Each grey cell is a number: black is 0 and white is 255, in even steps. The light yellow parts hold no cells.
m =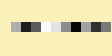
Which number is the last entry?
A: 121
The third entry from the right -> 162

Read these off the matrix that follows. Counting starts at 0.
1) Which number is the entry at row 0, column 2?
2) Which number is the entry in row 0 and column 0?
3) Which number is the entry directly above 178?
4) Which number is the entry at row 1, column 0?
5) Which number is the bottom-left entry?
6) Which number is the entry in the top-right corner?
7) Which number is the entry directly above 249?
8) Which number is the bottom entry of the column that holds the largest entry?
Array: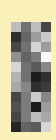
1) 189
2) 189
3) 213
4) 47
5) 38
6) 71
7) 156
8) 213

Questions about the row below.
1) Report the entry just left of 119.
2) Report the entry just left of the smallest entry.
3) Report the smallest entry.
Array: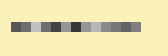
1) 138
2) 149
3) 54

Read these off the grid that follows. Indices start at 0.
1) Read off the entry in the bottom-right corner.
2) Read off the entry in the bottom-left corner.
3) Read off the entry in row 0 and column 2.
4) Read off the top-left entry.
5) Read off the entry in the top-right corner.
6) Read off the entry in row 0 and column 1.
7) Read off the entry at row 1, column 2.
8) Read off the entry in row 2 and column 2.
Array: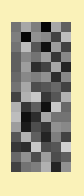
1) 145
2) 66
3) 126
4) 115
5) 95
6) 167
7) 145
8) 86

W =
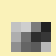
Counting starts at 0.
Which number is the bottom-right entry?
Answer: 184
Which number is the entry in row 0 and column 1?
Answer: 206
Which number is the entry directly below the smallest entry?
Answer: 55
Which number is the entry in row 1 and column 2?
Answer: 45

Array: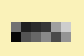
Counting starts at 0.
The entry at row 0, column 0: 114
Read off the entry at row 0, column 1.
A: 31
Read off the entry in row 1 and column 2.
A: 103
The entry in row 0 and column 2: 43

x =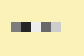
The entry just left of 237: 37
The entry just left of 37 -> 125

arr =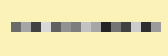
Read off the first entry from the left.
107
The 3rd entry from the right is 204
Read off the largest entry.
216
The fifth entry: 96

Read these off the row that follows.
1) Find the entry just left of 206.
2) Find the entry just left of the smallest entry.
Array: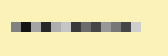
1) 70
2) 129

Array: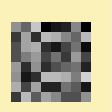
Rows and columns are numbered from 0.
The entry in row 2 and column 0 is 80
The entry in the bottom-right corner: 145
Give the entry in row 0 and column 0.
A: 145
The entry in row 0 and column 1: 102
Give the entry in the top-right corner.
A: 2
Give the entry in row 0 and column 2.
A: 198
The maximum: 209
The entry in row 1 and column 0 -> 57
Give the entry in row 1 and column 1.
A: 163
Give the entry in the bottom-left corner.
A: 57
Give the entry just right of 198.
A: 2
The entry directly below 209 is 23

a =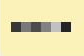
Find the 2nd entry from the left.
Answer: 121
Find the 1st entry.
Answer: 55
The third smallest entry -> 76

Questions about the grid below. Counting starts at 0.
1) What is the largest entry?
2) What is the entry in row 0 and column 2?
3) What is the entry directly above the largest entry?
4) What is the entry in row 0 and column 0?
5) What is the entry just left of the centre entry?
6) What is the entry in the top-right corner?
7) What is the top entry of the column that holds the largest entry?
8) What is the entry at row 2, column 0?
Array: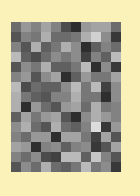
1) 220
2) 130
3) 175
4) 108
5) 130
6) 108
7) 163
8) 130

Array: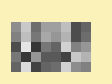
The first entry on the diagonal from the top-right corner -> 100
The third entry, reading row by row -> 109
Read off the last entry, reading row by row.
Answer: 129
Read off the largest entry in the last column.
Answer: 179
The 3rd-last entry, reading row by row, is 209
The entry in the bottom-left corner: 100
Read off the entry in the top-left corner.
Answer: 141
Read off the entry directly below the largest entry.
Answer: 54
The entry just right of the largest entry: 54
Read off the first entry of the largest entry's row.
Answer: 77
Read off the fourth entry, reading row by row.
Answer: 159
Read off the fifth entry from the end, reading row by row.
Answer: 100

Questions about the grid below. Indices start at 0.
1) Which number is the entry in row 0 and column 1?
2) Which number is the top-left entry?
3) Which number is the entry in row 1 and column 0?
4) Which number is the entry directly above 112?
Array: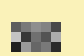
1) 121
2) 93
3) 195
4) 142

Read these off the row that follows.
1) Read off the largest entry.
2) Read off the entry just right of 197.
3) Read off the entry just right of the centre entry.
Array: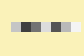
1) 244
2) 63
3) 84

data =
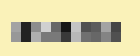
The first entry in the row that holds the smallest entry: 163
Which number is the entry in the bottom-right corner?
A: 80
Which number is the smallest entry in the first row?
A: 22
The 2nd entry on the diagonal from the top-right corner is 132
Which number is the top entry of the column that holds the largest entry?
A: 208
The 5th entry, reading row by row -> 103
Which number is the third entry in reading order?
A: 141
